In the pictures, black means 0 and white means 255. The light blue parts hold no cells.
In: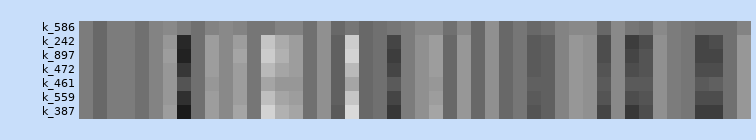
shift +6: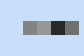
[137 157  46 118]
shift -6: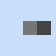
[112  63]
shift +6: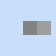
[137 163]

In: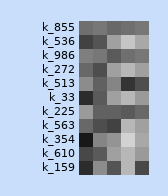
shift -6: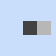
[ 60 177]
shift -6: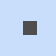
[72]
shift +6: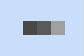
[ 78  96 166]
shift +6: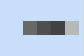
[110  84  72 189]
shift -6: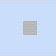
[177]

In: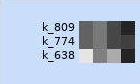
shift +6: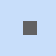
[104]
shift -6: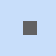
[92]
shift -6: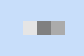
[223 122 165]
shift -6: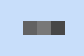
[ 92 114  65]

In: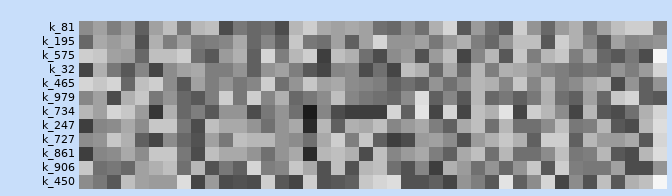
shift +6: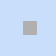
[182]
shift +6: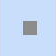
[146]
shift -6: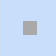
[163]

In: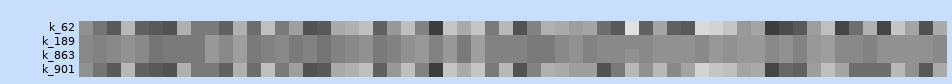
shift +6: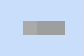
[176 164 164]
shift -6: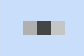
[170  63 191]

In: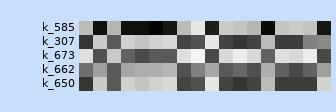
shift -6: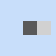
[ 83 203]
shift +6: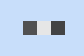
[ 87 236  73]
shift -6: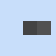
[61 75]
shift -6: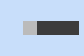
[181  54  54  54]
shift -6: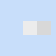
[230 210]

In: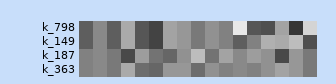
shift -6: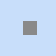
[131]
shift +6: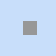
[157]
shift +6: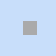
[176]
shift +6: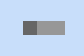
[108 157 157]
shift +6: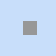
[157]
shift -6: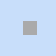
[164]
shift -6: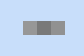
[145 115 139]

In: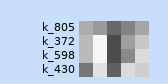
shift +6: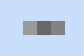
[159 110 137]
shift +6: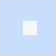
[252]
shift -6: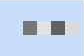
[112 220  90 213]
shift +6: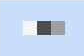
[252  82 165]

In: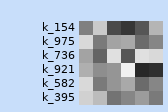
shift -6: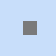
[116]
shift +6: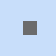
[113]
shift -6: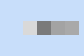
[211 116 157 163]

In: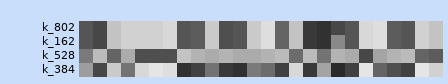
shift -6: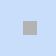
[173]
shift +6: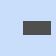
[85 85]
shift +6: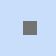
[121]
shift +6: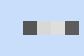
[ 91 222 228  98]
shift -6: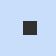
[43]
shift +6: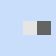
[235 106]
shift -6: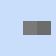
[116 102]

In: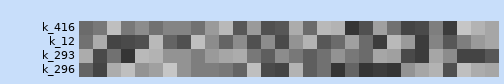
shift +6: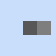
[ 93 132]
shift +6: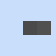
[80 86]
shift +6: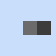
[113  66]
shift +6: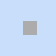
[178]
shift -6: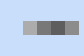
[166 114  88 134]

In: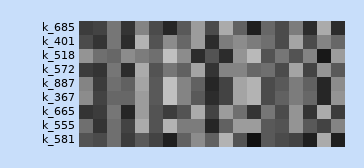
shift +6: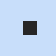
[44]
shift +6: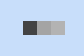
[ 73 170 185]

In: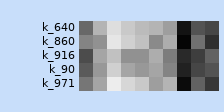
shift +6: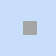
[171]
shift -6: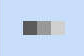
[ 84 146 202]
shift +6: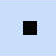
[11]
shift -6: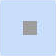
[152]
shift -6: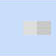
[216 195]
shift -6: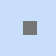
[112]
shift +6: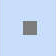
[131]

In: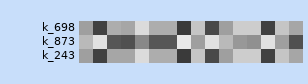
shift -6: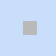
[179]
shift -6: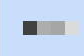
[ 59 167 160 213]
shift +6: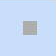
[179]
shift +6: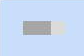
[172 172 225]

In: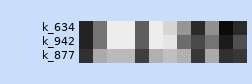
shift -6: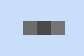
[102  68 110]
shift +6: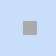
[176]
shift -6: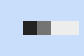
[ 29 110 231 231]
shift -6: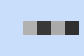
[171  50 164  42]

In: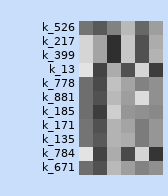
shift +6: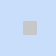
[205]
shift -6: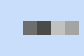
[104  68 187 158]
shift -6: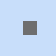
[104]
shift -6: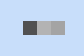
[ 75 173 158]
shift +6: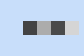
[ 73 178  80 219]
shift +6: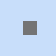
[122]
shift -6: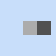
[166  75]

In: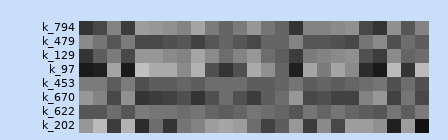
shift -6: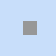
[145]
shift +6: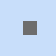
[115]

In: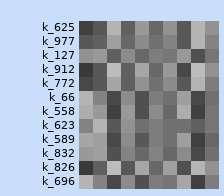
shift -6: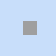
[153]
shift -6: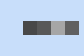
[ 66  82 160  90]
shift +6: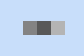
[137  94 186]
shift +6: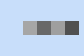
[172 110 165  86]
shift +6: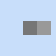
[124 159]

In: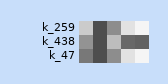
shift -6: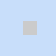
[197]
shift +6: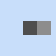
[ 84 147]
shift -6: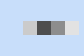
[197  72 135 220]
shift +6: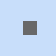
[110]
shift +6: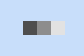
[ 84 147 232]

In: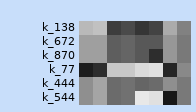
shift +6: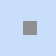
[149]
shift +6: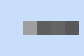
[165 100 107  94]
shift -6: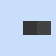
[47 61]
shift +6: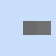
[113 119]
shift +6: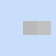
[191 199]

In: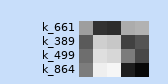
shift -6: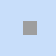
[152]
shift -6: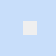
[233]
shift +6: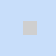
[213]
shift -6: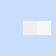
[233 240]
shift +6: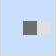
[116 229]
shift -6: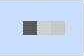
[ 84 201 193]
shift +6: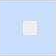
[245]

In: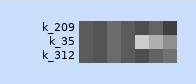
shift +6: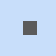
[97]
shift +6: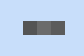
[ 90 113  97]
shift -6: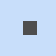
[72]

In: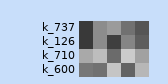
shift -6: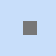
[113]
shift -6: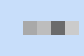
[163 183 101 197]
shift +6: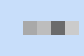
[175 195 113 209]
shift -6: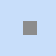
[134]
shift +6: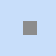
[146]

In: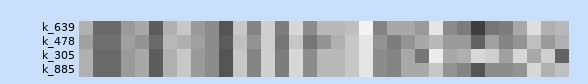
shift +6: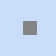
[138]
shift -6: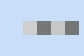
[201 112 193 112]
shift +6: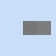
[124 131]
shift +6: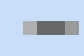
[182 111 111 160]

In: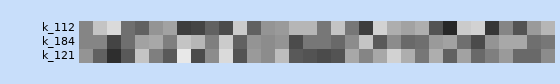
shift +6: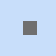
[117]
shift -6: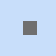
[105]
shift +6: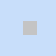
[202]
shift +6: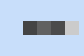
[ 74 103  81 209]

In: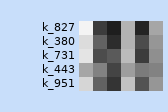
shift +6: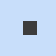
[66]
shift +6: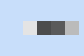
[234  82  96 193]
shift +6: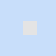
[234]
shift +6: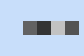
[104  58 200  89]

